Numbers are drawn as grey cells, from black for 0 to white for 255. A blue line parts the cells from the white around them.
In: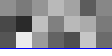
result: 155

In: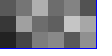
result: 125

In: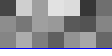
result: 126

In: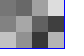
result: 55

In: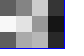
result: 183

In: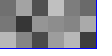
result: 74

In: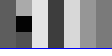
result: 228

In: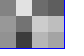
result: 182
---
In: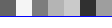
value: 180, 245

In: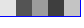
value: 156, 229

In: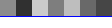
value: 126, 203

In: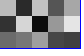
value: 13, 229

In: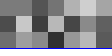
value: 184, 207

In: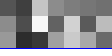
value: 98, 247

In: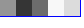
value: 108, 248
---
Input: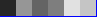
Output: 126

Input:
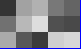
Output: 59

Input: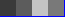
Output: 92

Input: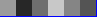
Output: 200

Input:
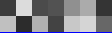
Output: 200

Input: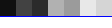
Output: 155

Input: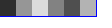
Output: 130

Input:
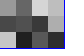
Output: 31

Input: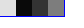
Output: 9

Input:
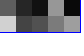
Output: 81
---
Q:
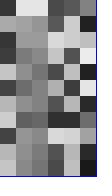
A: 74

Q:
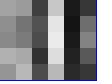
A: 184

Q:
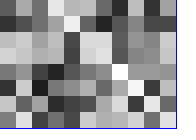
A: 211

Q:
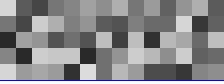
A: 55

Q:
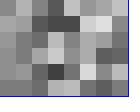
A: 115

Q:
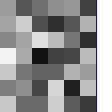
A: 206
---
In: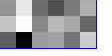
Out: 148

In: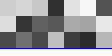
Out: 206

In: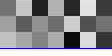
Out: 115

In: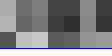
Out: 171

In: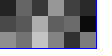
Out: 35

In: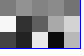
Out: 123
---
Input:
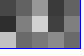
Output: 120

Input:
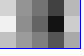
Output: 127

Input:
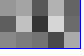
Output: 115

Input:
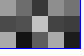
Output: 93

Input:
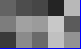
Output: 106

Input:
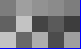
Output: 173

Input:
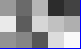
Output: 86

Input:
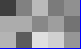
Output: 223
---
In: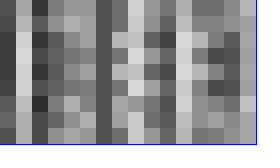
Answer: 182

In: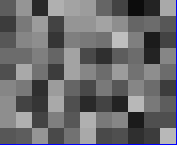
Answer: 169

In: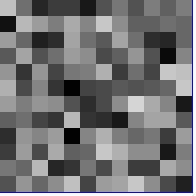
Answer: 125

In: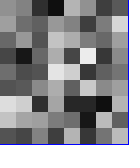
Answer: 89

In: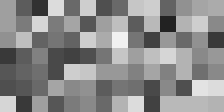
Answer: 171

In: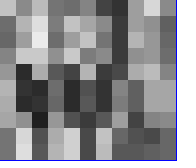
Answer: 138

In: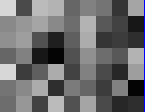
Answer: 165

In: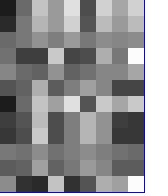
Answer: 209
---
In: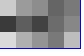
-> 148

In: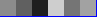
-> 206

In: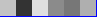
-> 139

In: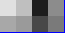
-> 154

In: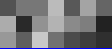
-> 75

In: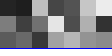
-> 182
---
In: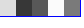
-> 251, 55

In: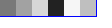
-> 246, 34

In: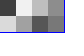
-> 241, 63

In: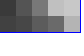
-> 200, 58

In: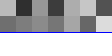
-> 220, 47

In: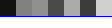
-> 208, 18
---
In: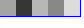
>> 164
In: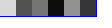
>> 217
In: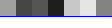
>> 160
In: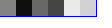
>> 131
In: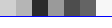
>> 208
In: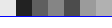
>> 233
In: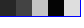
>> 39
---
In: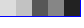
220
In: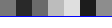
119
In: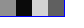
144
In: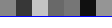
134
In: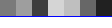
122
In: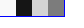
249
